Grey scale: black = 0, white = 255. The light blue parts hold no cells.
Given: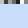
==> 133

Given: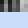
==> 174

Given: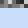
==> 65

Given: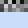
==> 91

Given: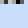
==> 93

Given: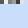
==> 227

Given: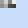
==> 62

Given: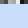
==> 61
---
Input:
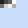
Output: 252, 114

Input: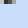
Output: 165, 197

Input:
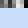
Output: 18, 105

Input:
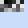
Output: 33, 74

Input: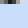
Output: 220, 137

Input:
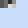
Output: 140, 85

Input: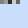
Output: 101, 128

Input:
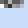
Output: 135, 248

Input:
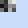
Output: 230, 116

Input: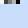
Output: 2, 245
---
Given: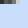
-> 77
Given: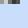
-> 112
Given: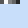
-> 130
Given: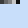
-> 131
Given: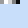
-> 214
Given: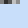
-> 87
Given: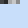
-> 169
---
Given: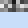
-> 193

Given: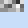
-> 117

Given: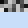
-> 38

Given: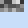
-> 193

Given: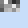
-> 116

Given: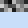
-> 114

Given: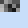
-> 132

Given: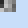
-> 180

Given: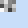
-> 223
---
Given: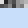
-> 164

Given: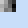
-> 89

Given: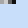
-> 98

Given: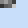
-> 119

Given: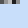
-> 30

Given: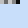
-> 133

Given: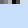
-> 74

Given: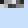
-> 99

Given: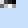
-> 30

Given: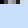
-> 31
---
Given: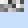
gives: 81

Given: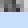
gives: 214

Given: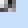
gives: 110

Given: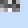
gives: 176

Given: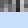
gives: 123

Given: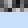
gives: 60

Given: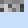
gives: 145

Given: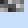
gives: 112

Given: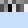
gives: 122

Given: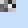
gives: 170
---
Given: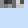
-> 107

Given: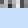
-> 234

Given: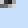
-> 115

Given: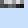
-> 90

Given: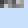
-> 120

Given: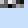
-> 76

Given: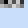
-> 214

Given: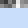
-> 245

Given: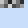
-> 74

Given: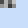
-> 179
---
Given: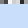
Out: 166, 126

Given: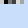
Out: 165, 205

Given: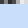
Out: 219, 61

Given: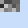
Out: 100, 197

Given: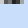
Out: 164, 203

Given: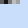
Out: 162, 95

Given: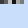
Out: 123, 59

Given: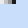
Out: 28, 235

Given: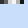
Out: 23, 49

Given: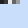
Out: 155, 32
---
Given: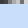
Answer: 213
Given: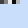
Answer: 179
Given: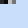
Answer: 116
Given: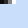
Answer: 252
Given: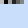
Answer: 133
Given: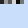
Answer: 117
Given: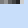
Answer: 205
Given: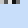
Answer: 112
